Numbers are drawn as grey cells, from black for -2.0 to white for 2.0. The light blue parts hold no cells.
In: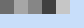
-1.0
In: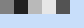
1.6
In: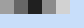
0.2
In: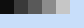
0.2
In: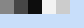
1.8
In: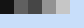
0.3
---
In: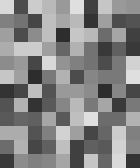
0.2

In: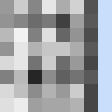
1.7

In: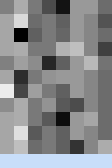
1.0

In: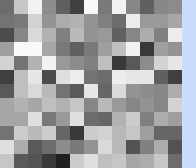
-0.6

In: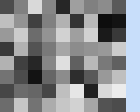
1.1

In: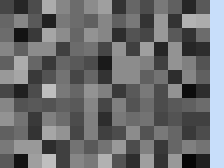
-1.7

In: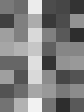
0.8

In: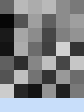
-1.4
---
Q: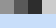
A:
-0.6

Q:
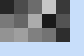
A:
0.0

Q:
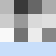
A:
-0.2

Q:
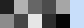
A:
1.6

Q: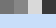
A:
0.1

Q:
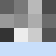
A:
1.7

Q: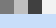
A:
1.0
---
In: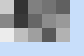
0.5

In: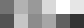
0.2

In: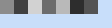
1.3

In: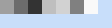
-1.2

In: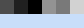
-2.0

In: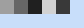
-1.5
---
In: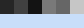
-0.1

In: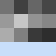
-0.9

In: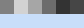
-0.3

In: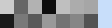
-1.8

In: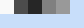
0.0

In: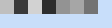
-1.3
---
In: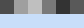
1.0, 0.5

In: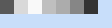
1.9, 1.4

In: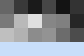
1.5, 1.0

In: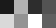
2.0, 1.4

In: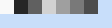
1.9, 1.3

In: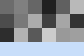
1.2, 0.9

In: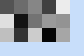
1.7, 1.5
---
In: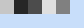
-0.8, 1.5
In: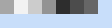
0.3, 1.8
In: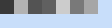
-0.5, 1.2
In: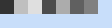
-0.8, 1.5
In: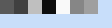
-1.8, 1.9
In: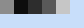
-1.3, 1.1
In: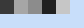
0.2, 1.1
